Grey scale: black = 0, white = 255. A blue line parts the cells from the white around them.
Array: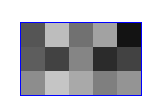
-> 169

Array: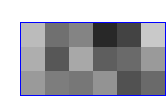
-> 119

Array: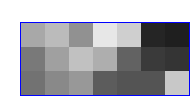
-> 152

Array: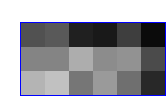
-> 118

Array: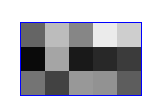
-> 152

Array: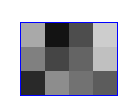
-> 114

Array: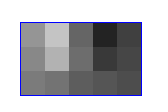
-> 93

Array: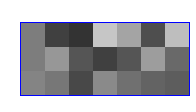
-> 72

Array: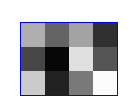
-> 121
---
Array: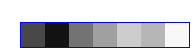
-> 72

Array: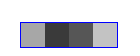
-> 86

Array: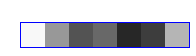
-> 61

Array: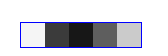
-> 59

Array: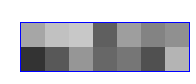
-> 80

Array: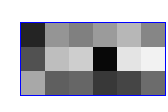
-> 36

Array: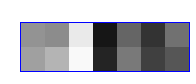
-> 36
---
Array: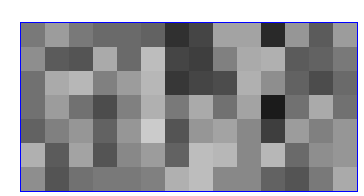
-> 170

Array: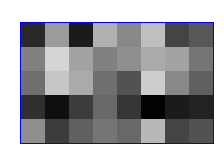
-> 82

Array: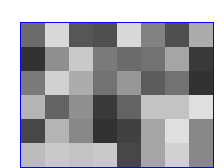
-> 136

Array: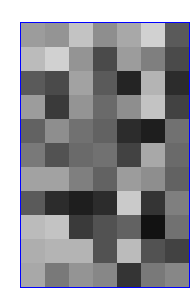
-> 135

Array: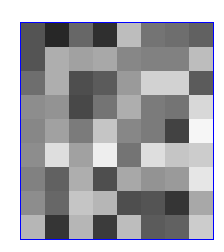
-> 204

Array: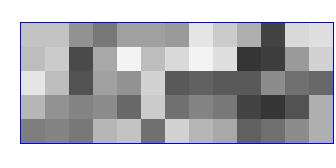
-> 175
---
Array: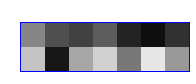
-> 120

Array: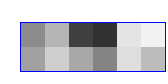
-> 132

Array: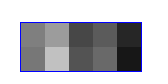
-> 83

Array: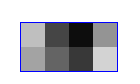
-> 100

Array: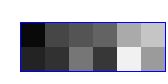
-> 55

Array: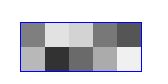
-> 106

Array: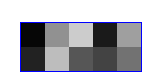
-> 86

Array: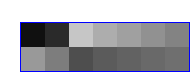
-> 98

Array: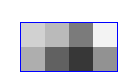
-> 97
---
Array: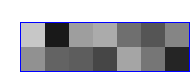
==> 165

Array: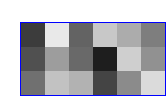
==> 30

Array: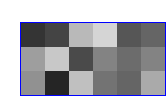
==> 131

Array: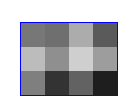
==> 143

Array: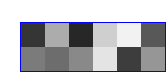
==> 228

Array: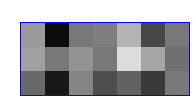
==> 220

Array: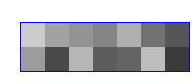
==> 99
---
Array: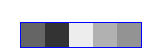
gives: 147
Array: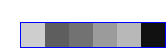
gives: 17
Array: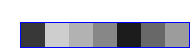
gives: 156
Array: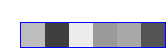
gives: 84
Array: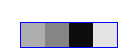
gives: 227
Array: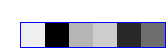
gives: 110
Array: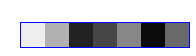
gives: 105
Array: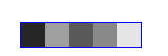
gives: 230
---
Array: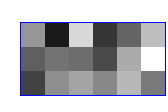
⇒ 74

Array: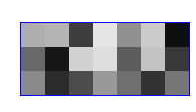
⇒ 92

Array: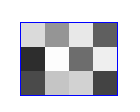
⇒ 253

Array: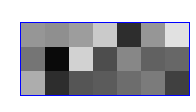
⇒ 135

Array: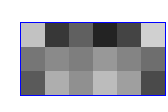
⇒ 152

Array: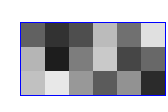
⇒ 201

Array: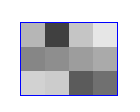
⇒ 142
